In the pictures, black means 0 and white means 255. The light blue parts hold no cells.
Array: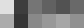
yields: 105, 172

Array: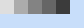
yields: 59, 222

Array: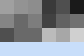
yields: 26, 79

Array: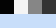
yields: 52, 3

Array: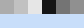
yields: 144, 172

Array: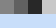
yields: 200, 131
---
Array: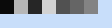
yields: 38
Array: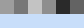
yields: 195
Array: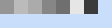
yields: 171
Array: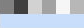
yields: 210
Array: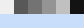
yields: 115
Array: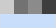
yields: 139
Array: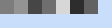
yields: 70
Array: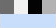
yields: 3
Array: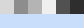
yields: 180
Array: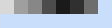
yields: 135
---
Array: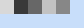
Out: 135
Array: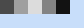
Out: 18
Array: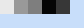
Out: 55
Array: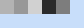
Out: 125
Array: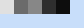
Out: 13
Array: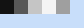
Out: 159
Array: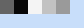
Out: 154
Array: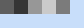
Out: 123
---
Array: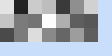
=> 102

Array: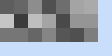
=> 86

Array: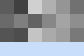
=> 170

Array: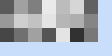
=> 228

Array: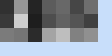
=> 190

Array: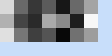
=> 8

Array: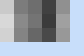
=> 103

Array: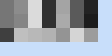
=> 148

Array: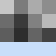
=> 45

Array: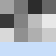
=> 144
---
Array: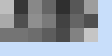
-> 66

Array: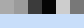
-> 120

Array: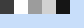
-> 156

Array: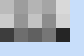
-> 96

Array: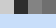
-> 131

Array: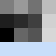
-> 42

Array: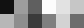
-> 95
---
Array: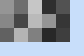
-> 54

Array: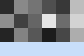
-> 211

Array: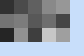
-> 69

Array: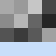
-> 37

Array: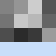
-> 101

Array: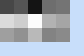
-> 165

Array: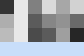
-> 106

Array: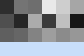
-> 23
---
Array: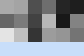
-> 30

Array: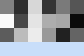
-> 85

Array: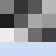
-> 183

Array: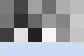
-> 187

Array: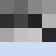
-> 149

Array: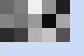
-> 31

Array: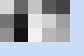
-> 67

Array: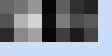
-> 35

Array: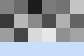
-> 196
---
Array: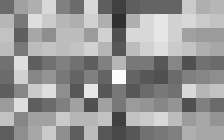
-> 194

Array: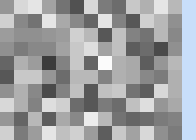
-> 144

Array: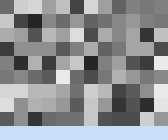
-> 120

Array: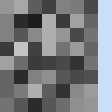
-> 101

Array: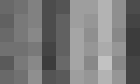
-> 68
